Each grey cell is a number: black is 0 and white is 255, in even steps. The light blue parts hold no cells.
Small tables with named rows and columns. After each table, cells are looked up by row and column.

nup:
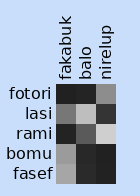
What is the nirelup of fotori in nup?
141
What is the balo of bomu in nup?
40
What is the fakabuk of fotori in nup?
33
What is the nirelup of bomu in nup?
33
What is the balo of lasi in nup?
190
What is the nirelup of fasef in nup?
34
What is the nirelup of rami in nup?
207
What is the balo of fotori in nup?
36
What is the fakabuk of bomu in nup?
155
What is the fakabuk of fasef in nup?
166
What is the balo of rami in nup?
90
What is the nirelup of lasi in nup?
52
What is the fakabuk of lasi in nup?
119
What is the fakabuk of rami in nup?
35
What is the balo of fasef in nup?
42
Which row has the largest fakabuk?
fasef

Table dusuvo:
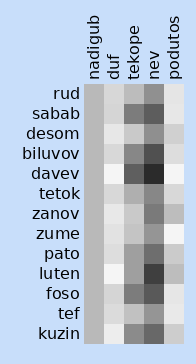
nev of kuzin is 104
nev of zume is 149
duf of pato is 221
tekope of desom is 201
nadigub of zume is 185
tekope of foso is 124
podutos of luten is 189
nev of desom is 143
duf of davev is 245
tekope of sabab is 124
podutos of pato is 203
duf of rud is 215
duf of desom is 231
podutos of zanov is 189
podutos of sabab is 231

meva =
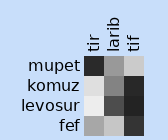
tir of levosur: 237
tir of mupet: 42
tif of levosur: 35
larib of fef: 198
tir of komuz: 223
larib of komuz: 131

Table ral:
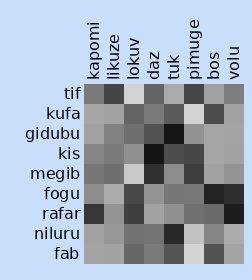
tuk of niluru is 41
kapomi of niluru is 161
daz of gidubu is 82
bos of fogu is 35
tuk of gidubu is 22
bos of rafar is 107
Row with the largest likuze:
fogu

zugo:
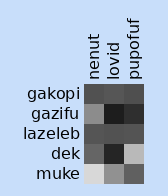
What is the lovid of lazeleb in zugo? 82
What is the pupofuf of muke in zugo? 96
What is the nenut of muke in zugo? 216
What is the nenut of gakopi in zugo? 81
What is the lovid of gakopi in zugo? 86
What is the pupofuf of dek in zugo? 185

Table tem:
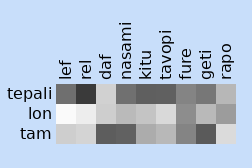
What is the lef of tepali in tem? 111
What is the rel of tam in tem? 212
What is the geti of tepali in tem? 119
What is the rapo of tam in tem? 219
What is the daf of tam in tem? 93
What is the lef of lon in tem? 250
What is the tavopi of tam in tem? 184
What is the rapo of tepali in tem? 183
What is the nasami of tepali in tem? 112
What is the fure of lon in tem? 141
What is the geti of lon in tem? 185
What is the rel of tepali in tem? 58
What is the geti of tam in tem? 90
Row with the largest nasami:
lon

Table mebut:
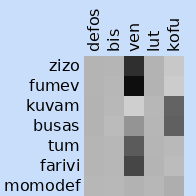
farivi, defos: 181
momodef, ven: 178
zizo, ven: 47
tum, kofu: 185
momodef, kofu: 174
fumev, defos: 180
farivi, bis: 183
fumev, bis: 183
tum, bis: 183
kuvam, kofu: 99
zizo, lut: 179
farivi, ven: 70
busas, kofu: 96
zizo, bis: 181
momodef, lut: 183

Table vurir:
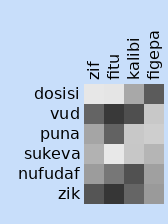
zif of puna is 165
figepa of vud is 200
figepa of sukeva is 181
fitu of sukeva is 232
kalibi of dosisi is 168
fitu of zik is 54
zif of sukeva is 178
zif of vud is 100
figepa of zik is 154
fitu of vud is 57
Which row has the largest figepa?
puna

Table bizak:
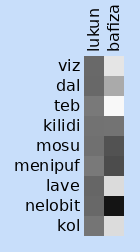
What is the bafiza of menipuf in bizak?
76
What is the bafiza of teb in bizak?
248
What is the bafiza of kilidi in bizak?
115
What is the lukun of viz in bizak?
105
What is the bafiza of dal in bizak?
170
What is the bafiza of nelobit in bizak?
20
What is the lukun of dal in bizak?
104
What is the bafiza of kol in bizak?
220
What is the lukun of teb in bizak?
121
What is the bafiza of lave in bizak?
219
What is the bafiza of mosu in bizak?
82
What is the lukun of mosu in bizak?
112
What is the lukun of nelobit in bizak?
104

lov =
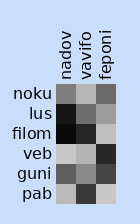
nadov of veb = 199
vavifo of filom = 38
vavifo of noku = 181
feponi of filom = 192
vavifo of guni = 137
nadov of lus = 23
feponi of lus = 156
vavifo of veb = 180
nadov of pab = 187
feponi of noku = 106
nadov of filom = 11
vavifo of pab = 58
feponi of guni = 68
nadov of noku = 126

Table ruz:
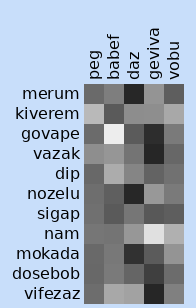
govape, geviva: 45
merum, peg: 106
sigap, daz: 118
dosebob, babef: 122
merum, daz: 39
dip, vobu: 113
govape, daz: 91

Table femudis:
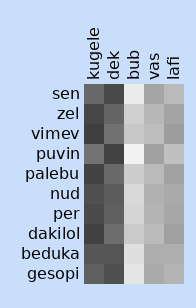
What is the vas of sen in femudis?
165
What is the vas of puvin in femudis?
160
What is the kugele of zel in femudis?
71
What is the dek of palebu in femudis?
105
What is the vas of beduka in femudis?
174
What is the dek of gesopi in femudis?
80
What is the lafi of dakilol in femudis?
160
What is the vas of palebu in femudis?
186
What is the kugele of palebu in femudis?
67
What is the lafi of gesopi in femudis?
180
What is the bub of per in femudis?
213
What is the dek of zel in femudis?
101
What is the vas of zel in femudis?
183
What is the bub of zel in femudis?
208
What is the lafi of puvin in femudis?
192
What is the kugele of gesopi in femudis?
95
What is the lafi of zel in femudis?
164
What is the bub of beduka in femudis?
223
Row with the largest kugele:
puvin

